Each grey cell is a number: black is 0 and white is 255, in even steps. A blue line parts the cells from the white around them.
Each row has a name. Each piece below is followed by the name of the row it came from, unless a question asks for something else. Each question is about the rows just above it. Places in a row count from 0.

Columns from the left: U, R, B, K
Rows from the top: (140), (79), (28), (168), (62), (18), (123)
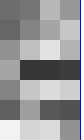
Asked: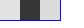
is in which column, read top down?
B
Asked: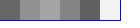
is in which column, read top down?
U
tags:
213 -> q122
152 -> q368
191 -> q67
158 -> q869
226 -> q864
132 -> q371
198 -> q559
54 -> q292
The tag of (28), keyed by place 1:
q67
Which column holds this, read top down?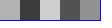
K
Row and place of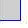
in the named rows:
(62), 3
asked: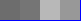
(140)
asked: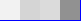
(123)

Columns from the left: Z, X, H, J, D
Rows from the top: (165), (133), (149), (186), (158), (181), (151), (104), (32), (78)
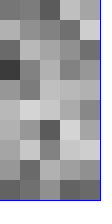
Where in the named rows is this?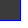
(186), 0
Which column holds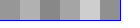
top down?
D
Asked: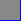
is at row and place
(181), 4
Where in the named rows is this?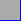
(181), 3
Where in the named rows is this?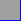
(32), 3

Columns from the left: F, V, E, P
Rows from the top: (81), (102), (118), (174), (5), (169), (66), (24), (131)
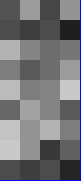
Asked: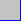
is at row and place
(66), 0
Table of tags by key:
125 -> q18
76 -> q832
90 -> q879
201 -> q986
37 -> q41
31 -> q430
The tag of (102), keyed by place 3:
q430
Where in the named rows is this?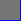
(118), 3
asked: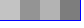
(66)
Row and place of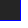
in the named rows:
(131), 3

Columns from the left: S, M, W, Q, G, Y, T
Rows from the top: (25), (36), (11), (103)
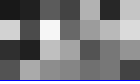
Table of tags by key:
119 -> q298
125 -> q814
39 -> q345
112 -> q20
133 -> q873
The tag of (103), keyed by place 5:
q298
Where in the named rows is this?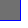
(103), 4

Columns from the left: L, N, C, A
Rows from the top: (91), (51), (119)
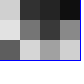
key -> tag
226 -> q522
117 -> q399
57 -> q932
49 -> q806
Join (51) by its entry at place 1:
q399
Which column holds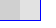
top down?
L
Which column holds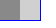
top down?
A
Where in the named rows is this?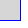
(119), 1
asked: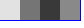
(51)
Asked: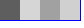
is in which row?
(119)

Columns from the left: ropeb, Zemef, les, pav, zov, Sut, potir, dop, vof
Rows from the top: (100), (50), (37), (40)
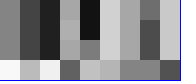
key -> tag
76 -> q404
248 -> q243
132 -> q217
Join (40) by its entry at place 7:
q217
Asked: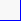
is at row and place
(40), 0
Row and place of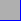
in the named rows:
(50), 3

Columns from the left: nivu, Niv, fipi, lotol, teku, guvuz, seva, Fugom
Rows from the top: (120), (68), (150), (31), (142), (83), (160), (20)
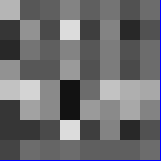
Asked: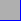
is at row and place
(142), 6
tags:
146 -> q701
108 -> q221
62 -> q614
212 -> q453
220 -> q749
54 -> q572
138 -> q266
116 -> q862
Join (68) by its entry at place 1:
q701
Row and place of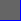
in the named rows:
(20), 2

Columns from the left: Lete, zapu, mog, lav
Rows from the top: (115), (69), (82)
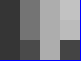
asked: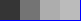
(69)
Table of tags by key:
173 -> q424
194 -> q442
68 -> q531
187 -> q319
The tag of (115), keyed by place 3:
q442
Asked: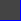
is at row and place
(82), 3
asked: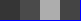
(82)

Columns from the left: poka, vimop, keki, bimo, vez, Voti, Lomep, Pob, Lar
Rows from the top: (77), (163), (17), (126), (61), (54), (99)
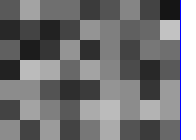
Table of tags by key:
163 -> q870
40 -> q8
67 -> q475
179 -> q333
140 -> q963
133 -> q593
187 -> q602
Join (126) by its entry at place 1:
q602
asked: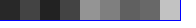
(163)
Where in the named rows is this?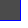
(126), 6
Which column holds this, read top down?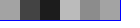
vimop

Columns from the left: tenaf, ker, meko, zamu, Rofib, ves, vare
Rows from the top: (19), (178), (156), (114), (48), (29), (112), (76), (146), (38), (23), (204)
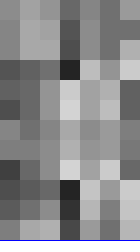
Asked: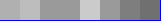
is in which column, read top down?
ves
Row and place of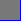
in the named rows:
(76), 6

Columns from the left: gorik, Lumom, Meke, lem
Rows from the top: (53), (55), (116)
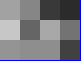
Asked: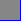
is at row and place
(53), 1
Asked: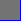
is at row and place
(55), 3
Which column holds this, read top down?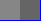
Lumom

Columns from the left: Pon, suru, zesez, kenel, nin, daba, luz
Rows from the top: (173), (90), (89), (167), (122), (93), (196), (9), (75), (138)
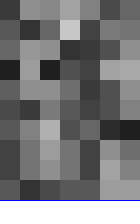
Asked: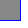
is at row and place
(173), 2
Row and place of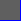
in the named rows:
(122), 0
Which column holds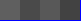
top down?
Pon
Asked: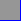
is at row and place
(89), 1
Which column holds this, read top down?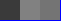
suru
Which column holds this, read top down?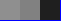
luz

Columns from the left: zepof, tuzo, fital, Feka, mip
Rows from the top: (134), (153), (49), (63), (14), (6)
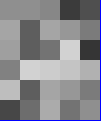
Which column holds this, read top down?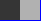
mip
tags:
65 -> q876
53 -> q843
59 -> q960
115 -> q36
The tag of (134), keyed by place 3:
q960
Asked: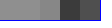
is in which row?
(134)
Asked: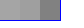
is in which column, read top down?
zepof
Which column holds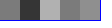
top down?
mip

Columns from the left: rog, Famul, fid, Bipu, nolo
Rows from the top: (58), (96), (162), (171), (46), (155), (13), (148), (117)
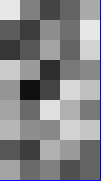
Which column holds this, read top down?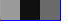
Famul
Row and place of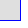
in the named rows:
(155), 2
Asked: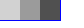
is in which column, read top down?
Bipu
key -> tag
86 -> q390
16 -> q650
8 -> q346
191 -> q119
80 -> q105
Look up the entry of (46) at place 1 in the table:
q650
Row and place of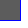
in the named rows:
(96), 0
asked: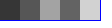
(162)

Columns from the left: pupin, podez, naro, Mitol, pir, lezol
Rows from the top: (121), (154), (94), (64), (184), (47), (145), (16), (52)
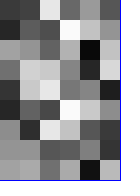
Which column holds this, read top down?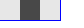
naro
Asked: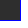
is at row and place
(145), 1
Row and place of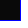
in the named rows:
(94), 4
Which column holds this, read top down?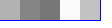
Mitol
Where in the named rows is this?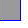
(121), 4
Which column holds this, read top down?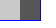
pir
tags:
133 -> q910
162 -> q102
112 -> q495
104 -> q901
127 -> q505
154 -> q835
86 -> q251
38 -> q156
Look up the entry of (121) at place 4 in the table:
q835

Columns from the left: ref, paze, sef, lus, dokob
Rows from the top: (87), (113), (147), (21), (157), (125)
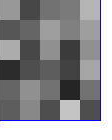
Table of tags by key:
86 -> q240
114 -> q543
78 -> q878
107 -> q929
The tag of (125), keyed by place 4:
q878
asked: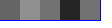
(157)
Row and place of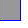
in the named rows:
(87), 0
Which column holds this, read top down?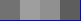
sef
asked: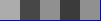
(147)

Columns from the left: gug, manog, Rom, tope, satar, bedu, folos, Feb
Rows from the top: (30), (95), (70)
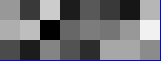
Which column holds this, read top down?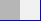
Feb
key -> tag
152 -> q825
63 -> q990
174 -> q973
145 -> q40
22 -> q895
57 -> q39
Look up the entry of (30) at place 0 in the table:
q825
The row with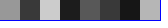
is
(30)

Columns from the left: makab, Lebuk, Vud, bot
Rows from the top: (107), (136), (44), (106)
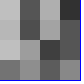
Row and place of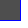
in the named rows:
(136), 1
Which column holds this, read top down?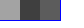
Vud
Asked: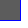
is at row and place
(106), 2
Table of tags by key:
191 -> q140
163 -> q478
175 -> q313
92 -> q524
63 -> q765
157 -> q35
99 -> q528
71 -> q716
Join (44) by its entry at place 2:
q765
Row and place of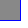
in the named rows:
(106), 3
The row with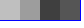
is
(44)

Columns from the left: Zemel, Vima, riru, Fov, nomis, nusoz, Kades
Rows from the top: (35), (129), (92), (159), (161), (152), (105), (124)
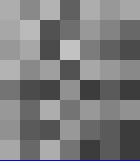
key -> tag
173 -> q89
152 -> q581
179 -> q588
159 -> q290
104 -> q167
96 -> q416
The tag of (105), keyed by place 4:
q167
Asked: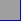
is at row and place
(159), 2
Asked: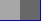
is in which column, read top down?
Kades
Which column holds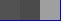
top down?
riru
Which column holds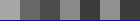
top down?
Kades
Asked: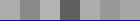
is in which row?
(35)

